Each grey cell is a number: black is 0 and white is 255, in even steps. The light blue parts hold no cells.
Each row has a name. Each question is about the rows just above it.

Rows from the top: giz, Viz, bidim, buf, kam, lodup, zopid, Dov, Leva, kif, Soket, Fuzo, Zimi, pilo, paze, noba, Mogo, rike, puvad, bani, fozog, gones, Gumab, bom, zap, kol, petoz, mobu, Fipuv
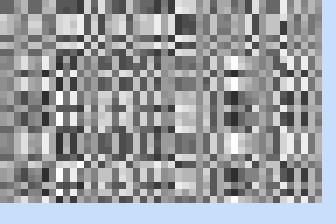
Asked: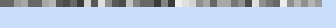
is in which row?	lodup
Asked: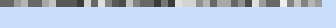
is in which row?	giz

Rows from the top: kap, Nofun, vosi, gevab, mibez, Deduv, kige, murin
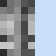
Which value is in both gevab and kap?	[71]
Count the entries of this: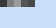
5

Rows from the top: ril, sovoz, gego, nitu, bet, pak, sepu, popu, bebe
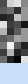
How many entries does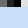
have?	4
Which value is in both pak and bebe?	[108]
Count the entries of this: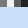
4
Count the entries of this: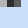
3
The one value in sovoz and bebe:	[108]

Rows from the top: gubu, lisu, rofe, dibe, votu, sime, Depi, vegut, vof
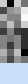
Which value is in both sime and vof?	[116]
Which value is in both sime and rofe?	[132]
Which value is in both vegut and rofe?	[176]

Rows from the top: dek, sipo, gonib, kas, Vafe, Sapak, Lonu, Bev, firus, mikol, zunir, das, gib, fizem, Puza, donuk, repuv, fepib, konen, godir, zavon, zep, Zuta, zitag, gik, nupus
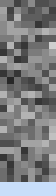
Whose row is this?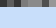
zunir
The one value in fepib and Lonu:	[109]
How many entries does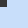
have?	1

